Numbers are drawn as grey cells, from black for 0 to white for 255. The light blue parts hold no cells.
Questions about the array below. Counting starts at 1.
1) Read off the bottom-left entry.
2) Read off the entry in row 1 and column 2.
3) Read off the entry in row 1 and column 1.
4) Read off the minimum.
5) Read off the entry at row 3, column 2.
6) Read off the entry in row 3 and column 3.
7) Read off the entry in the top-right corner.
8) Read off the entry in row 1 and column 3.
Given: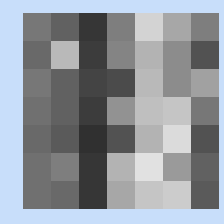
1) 112
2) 97
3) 119
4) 48
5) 97
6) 68
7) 126
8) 54

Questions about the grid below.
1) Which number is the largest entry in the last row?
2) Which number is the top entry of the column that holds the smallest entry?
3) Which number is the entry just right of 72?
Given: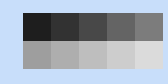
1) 219
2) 30
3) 100

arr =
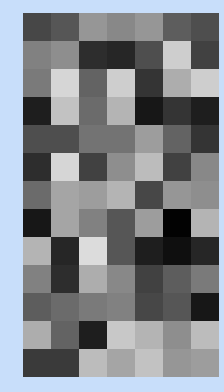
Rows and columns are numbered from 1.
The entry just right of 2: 180
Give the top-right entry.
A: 78
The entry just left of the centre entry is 157
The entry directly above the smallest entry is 150
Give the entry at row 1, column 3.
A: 150
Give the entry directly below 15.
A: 93
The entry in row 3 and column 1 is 122
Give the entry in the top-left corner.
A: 71
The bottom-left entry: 58
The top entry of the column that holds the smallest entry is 93
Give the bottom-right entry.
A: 157
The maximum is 220
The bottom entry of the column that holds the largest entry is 188
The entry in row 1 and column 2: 86
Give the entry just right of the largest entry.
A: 86
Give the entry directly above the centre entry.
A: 142
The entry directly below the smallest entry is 15
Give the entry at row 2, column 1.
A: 129
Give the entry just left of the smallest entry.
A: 157
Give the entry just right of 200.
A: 180
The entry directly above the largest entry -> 129
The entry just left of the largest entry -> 38
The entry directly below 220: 173
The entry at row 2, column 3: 45
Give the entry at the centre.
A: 180

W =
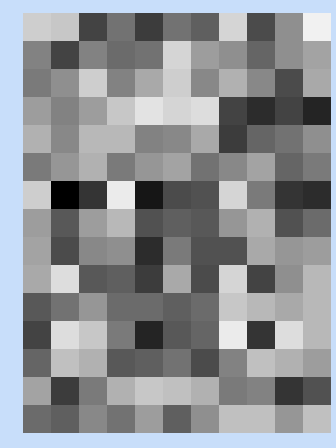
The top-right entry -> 241
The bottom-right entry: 192
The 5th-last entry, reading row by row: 143
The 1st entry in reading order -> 206
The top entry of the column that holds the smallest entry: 199
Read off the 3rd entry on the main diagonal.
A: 206
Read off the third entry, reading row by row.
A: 67
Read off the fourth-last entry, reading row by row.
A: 192
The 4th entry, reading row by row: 114
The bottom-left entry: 107
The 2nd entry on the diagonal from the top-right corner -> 143
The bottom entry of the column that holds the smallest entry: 95
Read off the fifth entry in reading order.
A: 60
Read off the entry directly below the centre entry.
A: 122
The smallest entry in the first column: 67
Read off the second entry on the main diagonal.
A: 67
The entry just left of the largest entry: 143
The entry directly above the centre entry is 75
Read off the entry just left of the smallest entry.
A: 206

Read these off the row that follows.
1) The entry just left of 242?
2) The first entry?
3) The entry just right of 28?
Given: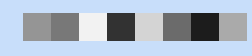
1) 120
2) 149
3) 170

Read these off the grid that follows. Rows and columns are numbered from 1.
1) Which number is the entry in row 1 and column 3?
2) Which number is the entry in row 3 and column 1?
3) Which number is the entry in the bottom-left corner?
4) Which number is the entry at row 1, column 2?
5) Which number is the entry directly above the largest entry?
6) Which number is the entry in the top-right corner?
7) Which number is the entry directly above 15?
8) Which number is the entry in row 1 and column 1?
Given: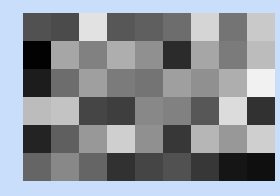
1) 226
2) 28
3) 101
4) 75
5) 188
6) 201
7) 207
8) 81
